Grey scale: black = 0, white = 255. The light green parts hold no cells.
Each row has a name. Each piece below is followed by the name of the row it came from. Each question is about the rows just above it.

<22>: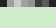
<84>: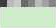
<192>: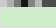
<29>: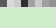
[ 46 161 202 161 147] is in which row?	<29>
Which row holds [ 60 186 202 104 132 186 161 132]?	<84>
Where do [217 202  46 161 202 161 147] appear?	<29>
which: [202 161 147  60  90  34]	<22>
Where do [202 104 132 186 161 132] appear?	<84>
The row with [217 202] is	<29>
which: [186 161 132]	<84>

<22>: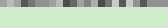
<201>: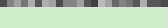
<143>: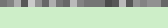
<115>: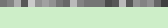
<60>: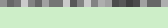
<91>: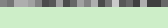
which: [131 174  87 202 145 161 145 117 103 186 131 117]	<115>
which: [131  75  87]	<91>
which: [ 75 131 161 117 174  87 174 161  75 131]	<201>
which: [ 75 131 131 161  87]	<201>

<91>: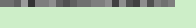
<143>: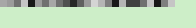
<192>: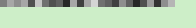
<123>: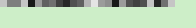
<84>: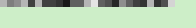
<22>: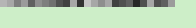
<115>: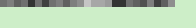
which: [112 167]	<143>
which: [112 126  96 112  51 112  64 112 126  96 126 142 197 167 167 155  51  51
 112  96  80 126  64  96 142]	<115>
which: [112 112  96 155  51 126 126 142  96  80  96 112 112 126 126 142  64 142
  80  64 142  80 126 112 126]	<91>
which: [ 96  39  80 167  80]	<22>
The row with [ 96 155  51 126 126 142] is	<91>
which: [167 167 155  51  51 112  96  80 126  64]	<115>

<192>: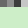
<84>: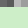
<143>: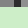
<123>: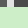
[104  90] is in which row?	<84>
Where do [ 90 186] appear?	<84>

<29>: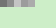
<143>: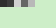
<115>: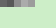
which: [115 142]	<29>
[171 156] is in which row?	<115>
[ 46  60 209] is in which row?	<143>

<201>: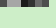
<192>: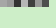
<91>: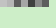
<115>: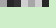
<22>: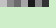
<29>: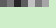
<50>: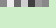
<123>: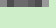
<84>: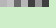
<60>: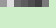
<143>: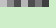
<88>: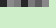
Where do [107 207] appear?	<50>
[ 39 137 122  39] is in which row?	<88>
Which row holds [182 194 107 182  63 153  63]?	<84>

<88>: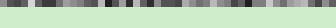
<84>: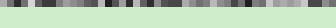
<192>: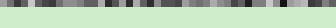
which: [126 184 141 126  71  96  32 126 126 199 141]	<88>
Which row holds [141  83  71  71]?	<84>
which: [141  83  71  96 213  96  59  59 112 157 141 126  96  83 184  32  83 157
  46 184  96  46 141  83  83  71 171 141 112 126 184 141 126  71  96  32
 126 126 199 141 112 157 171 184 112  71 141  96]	<88>

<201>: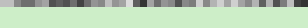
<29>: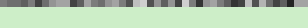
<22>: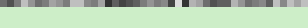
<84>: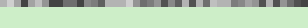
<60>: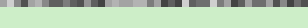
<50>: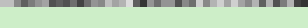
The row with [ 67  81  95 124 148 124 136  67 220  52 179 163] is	<22>
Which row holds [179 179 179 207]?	<84>
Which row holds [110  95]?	<29>
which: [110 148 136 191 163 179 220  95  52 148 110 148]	<50>

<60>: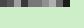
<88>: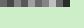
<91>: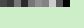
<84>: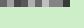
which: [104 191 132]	<84>
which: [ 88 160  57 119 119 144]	<60>
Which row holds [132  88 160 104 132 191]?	<88>

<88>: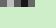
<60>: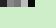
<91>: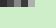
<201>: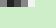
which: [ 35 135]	<60>
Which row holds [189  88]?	<88>
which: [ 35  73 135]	<201>
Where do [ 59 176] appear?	<91>
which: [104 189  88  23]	<88>

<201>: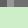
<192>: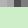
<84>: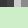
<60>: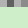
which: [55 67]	<84>
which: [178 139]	<60>

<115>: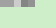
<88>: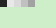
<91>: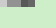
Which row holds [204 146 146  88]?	<91>
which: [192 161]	<88>
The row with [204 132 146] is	<115>
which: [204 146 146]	<91>

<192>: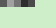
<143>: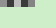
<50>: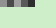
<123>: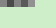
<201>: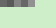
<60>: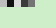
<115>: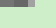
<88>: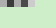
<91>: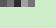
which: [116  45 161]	<91>
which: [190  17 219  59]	<60>
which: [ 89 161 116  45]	<192>
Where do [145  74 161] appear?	<50>

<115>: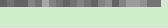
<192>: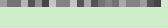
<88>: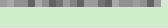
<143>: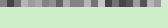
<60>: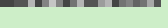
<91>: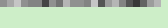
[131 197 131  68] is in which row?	<60>
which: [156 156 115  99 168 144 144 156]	<88>
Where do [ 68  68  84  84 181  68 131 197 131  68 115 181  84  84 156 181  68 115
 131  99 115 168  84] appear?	<60>

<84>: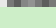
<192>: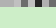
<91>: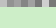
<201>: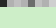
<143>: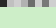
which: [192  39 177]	<192>
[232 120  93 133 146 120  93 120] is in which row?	<84>
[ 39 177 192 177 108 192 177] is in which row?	<201>
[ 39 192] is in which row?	<143>
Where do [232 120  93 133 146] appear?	<84>
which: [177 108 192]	<201>
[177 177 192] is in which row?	<192>

